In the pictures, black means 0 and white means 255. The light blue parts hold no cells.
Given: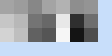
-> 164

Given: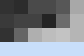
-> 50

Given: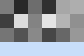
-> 125

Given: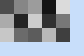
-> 77

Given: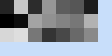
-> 36

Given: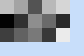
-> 193
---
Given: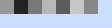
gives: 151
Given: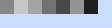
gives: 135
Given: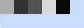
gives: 172
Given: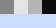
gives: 133
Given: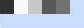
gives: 49
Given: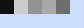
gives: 17
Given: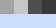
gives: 163
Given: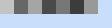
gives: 195
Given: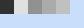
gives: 49
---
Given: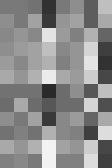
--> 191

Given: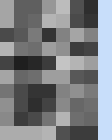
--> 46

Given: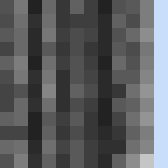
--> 125

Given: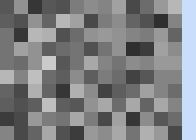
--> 183

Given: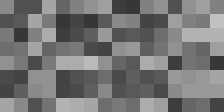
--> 129

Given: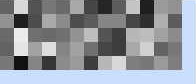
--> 146
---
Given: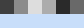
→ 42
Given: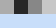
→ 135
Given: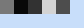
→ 211
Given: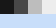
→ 189
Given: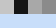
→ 168
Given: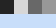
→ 104
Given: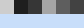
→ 94
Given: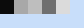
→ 111
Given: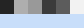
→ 92
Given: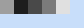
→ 123
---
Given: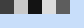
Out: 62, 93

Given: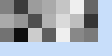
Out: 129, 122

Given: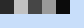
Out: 41, 11

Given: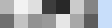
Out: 183, 92

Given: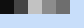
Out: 14, 110

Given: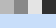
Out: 185, 48
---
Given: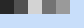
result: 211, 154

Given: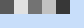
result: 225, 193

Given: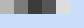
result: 221, 183

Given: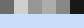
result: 207, 172

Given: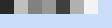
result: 243, 191

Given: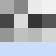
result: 240, 234

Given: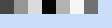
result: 246, 219

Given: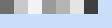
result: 243, 228

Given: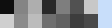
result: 207, 200
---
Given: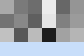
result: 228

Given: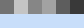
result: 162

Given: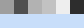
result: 194

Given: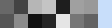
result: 196

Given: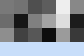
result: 222

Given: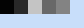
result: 131

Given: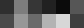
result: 179

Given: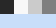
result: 203

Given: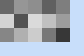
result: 211
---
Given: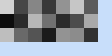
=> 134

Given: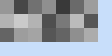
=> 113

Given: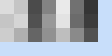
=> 75

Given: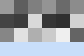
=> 127

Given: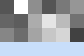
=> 142

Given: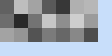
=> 163
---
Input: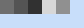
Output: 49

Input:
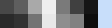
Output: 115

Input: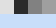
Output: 129

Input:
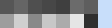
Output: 137

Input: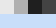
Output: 31

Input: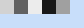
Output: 236
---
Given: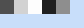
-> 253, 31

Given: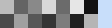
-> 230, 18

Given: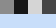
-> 213, 22

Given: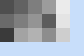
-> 235, 58

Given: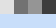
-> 225, 61

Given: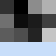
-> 197, 0

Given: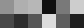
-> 220, 16

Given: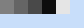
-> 229, 13

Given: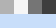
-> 246, 62
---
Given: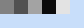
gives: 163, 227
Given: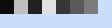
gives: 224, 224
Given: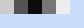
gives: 11, 237
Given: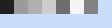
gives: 205, 245
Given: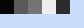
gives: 116, 237
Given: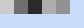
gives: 42, 203
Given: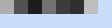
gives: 113, 189
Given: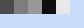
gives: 152, 232
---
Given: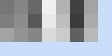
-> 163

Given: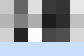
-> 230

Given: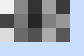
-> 59

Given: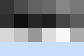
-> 120

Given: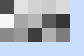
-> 217

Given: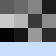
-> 29

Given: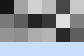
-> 200

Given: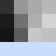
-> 183

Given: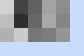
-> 141

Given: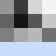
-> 244
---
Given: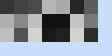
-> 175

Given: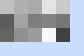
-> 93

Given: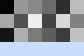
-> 167

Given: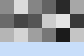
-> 106

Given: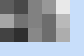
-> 166

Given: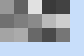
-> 112

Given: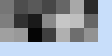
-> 126

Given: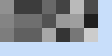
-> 132

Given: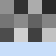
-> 117

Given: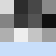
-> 131
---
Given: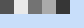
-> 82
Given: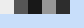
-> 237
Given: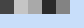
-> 68
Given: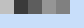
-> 192
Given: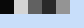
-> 8
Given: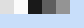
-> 223
